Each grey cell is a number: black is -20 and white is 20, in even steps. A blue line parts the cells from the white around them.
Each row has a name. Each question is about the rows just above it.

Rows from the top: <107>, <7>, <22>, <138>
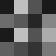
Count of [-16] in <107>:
2
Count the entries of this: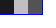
3
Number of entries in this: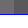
2

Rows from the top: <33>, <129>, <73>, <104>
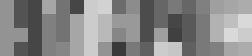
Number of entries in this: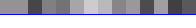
14
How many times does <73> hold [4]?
1

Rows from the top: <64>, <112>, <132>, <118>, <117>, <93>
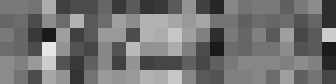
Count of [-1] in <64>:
5
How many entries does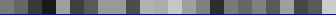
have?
24
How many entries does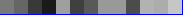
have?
13
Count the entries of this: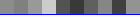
10
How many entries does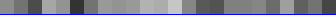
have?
24

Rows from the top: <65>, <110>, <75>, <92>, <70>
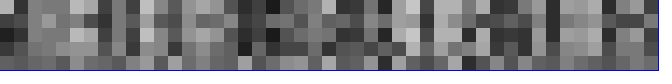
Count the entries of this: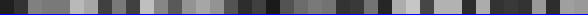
42
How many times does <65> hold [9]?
1
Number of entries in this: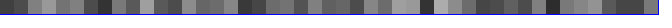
47

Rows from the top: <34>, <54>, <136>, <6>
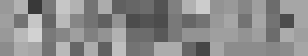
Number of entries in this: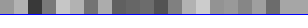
22
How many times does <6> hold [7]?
4
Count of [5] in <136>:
5
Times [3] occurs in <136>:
4
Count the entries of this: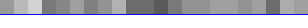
22
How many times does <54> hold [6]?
3
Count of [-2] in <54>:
5

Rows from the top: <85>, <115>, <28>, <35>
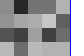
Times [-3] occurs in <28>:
1
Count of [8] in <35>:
2
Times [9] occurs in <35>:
2
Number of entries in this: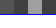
4
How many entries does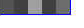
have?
5

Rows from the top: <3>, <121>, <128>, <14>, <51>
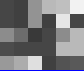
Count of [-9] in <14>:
3
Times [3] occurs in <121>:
1
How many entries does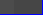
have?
3
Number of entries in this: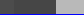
6
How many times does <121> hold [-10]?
2
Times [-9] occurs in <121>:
2

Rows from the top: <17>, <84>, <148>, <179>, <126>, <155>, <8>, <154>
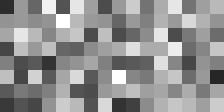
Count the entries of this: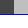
2
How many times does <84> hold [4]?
4
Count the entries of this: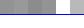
6
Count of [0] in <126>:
3
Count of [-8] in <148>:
3
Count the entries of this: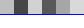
6
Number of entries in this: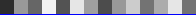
14

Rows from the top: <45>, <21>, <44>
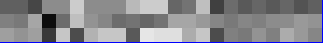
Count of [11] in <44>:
4
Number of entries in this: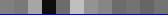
12
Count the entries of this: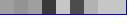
9
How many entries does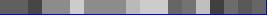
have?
19
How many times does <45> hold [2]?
5
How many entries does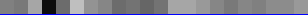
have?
22

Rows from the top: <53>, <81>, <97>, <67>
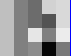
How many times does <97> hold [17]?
1
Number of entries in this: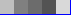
5
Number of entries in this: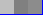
3
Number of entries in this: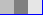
3
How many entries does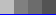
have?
4

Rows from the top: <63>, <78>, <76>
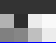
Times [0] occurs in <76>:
1
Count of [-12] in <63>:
4
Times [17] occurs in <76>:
1

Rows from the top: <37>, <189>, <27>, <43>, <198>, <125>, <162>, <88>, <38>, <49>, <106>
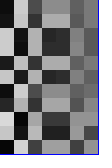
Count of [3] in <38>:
2
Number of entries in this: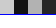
4

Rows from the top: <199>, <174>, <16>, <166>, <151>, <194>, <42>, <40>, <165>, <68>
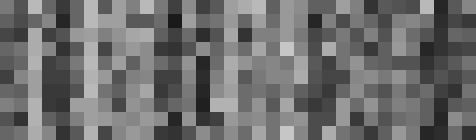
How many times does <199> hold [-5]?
3
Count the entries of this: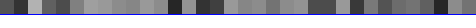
34
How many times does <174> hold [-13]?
1
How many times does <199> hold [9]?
5
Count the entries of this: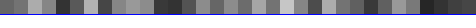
34
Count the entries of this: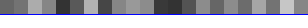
22
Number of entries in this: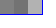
3

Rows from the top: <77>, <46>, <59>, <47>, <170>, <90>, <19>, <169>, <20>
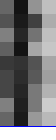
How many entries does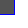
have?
1
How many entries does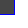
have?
1
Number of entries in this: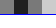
4
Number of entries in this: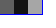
3
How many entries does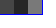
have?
3

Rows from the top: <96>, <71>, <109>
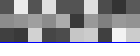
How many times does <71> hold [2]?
2
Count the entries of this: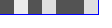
7
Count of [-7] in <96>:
4
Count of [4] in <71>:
2
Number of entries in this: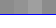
4
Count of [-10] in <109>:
2

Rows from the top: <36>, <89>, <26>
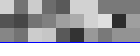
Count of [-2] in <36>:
1
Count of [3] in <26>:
2
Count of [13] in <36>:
3
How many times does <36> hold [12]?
1
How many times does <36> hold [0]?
0

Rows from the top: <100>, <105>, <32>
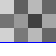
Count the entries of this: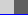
2
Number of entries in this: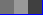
3

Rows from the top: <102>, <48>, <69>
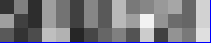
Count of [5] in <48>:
3
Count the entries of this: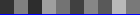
10
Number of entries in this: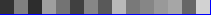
15
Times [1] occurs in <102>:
2

